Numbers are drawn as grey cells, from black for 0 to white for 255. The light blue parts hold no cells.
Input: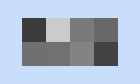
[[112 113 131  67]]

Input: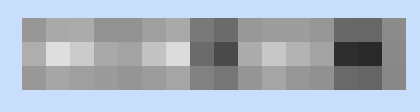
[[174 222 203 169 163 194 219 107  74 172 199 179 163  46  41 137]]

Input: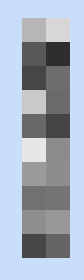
[[ 88  46]
 [201 106]
 [230 140]
 [113 116]
 [ 70 100]]

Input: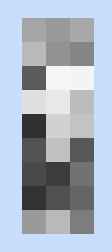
[[185 146 133]
 [223 232 188]
 [ 82 193  87]
 [ 51  80 101]]

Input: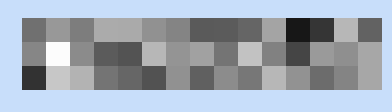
[[134 252 139  91  83 183 148 161 116 194 129  69 154 143 167]]

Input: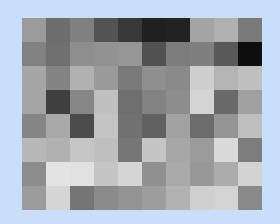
[[129 111 142 146 150  81 124 127  89  14]
 [165  63 134 192 110 130 141 212 105 160]
 [184 177 198 191 118 197 167 155 218 125]
 [156 213 117 139 147 158 178 207 212 137]]

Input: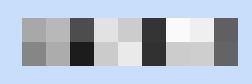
[[134 172  28 203 234  49 204 206 100]]
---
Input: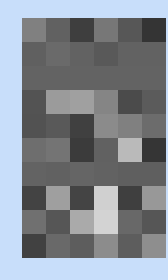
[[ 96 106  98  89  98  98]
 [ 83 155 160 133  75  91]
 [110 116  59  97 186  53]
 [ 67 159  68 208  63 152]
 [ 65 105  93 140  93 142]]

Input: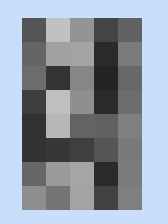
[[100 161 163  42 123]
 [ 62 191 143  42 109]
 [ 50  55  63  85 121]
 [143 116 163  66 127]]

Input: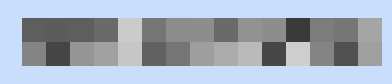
[[132  69 149 161 198  97 117 158 171 186  71 206 132  81 159]]

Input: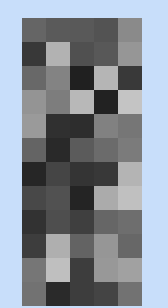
[[ 56 178  80  88 150]
 [148 125 184  34 196]
 [100  41  91 107 123]
 [ 72  81  36 171 192]
 [ 61 175  99 150 103]
 [114  42  61  68 114]]

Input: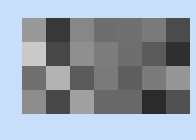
[[201  71 143 125 110  91  47]
 [141  72 160 104 104  43  81]]

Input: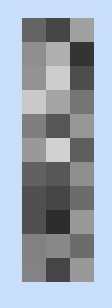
[[143 175  52]
 [201 164 117]
 [153 209  94]
 [ 80  70 108]
 [129 136 108]]
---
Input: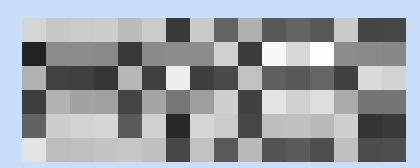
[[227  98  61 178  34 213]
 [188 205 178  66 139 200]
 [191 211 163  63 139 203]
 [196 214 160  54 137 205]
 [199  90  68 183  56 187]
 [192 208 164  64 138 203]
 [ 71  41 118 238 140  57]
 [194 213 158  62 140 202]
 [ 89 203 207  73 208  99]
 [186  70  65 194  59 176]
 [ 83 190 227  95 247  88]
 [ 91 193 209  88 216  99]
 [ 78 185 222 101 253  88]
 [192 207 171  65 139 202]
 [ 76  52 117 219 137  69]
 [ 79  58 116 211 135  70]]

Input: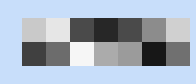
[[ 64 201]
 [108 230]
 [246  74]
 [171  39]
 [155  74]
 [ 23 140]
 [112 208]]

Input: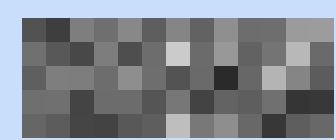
[[102 111  95 112  82]
 [ 92 112 126  88  62]
 [ 69  68 125  72 126]
 [ 67 108 109 125 111]
 [ 88 108 142  78 136]
 [ 94  85 110 109  94]
 [190 119  83 203 133]
 [120  67 106 107  98]
 [142  99  42 152 143]
 [104  94 103  98 109]
 [ 55 112 180 116 110]
 [ 94  53 133 184 155]
 [104  56  92 106 156]]

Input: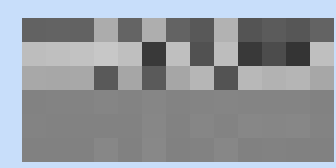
[[129 131 130 168 189  98]
 [129 130 131 167 191  99]
 [129 130 131 168 194  98]
 [135 130 133  89 199 172]
 [129 130 131 166 191 100]
 [136 135 134  90  57 174]
 [129 130 131 166 191  99]
 [130 134 132 182  81  88]
 [135 131 133  83 189 178]
 [129 135 132 184  57  84]
 [130 134 132 178  76  91]
 [129 135 132 181  52  86]
 [129 131 130 167 191  99]]

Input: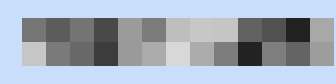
[[198 117]
 [122  92]
 [104 116]
 [ 60  73]
 [154 155]
 [171 123]
 [216 190]
 [172 199]
 [125 197]
 [ 34  98]
 [126  81]
 [100  33]
 [157 168]]

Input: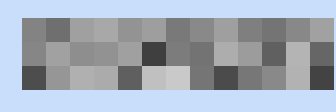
[[ 77 134 131]
 [150 161 111]
 [176 142 160]
 [171 146 168]
 [ 95 160 147]
 [192  63 158]
 [201 124 121]
 [117 115 137]
 [ 75 173 159]
 [119 156 127]
 [137  96 116]
 [178 180 136]
 [ 67 102 161]]

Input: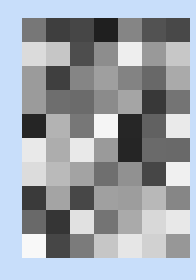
[[248 105  58 220 233  37 155 155 219 119]
 [ 70  53 164 186 173 179 110  63 198  62]
 [123 225  71 163 233 119 107 133  77  70]
 [198 116 160 111 154 245 139 159 141  31]
 [230 170 157 145  37  38 165 131 238 133]
 [209 216 184  70 106  97  56 104 153  82]
 [151 232 134 240 105 234 116 170 199  72]]
